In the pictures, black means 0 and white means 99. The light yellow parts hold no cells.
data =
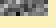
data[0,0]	27
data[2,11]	37
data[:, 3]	[43, 49, 31, 51]
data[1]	[53, 75, 45, 49, 47, 32, 23, 47, 26, 48, 44, 67]
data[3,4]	4
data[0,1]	43
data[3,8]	51
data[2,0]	67
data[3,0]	50
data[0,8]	39
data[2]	[67, 42, 27, 31, 31, 45, 21, 32, 45, 59, 54, 37]
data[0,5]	51

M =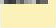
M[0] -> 74
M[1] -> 29

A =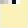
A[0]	73
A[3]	7
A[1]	80

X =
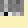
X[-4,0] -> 44
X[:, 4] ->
[37, 47, 46, 76]
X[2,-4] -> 43
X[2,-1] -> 50
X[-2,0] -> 47
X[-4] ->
[44, 71, 43, 51, 37, 51]
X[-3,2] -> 47

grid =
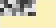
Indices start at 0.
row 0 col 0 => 51
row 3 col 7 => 22
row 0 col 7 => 37
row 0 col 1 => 26
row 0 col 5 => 23
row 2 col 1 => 87
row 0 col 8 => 61
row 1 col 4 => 67
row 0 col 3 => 84
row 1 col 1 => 34

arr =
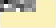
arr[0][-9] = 35
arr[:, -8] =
[7, 98, 58]
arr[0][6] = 54
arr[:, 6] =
[54, 50, 63]
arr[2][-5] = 98
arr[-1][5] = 40
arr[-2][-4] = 32
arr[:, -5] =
[51, 35, 98]

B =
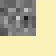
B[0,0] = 45
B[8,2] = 57
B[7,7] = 48
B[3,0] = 41
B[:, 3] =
[38, 38, 59, 45, 33, 43, 46, 49, 47]
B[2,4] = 33
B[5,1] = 63
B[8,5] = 51
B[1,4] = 54
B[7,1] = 35
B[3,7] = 45
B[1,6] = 41
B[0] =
[45, 39, 38, 38, 53, 48, 42, 40, 49]
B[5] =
[49, 63, 39, 43, 57, 38, 31, 43, 37]
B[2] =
[28, 37, 61, 59, 33, 45, 75, 55, 48]
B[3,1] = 36
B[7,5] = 48
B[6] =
[41, 54, 52, 46, 58, 44, 33, 48, 36]
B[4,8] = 35
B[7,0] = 34
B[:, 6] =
[42, 41, 75, 49, 10, 31, 33, 62, 52]
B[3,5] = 49

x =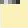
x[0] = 49
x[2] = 60
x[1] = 84

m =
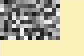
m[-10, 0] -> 50
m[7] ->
[48, 12, 44, 12, 14, 94, 15, 38, 17, 20, 17, 46, 69, 63, 53]
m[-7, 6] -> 24
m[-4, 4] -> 53
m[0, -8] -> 67
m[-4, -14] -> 16
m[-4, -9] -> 84
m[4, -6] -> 65
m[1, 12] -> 30
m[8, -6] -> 79
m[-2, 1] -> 52
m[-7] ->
[29, 42, 24, 77, 19, 60, 24, 35, 11, 28, 57, 23, 20, 26, 94]
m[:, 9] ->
[27, 80, 60, 28, 65, 56, 37, 20, 79, 9]
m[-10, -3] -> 18
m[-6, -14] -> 74
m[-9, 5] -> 38
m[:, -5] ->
[66, 65, 25, 57, 84, 72, 64, 17, 12, 23]
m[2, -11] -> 24
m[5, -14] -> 20
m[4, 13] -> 73
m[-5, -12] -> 22
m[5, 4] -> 88
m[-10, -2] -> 69
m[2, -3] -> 92
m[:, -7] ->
[74, 31, 58, 11, 42, 41, 53, 17, 50, 80]
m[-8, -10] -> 61
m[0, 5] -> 52
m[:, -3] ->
[18, 30, 92, 20, 54, 94, 35, 69, 12, 38]
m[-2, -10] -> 92
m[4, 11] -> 28
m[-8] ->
[96, 55, 49, 24, 24, 61, 55, 50, 58, 60, 25, 82, 92, 23, 80]

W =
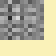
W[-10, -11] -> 47
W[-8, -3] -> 67
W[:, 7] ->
[35, 57, 66, 46, 63, 57, 34, 71, 37, 56]
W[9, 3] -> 55
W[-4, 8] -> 45
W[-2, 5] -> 45
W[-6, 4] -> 83
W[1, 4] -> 64
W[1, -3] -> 48
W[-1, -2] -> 55
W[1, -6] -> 46
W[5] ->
[65, 57, 47, 61, 59, 49, 58, 57, 64, 51, 50]
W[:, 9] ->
[52, 53, 53, 54, 56, 51, 54, 50, 53, 55]
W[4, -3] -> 69
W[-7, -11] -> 40
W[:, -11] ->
[47, 46, 66, 40, 69, 65, 46, 58, 50, 49]
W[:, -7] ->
[35, 64, 74, 53, 83, 59, 45, 67, 43, 68]
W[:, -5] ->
[56, 49, 57, 51, 65, 58, 61, 44, 61, 53]
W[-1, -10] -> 55
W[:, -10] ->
[42, 54, 62, 47, 63, 57, 42, 63, 44, 55]
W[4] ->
[69, 63, 16, 68, 83, 33, 65, 63, 69, 56, 43]
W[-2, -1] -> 61
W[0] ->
[47, 42, 71, 36, 35, 51, 56, 35, 45, 52, 62]
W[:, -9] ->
[71, 33, 28, 44, 16, 47, 57, 34, 61, 28]

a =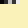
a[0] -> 2
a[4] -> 92
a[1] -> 18
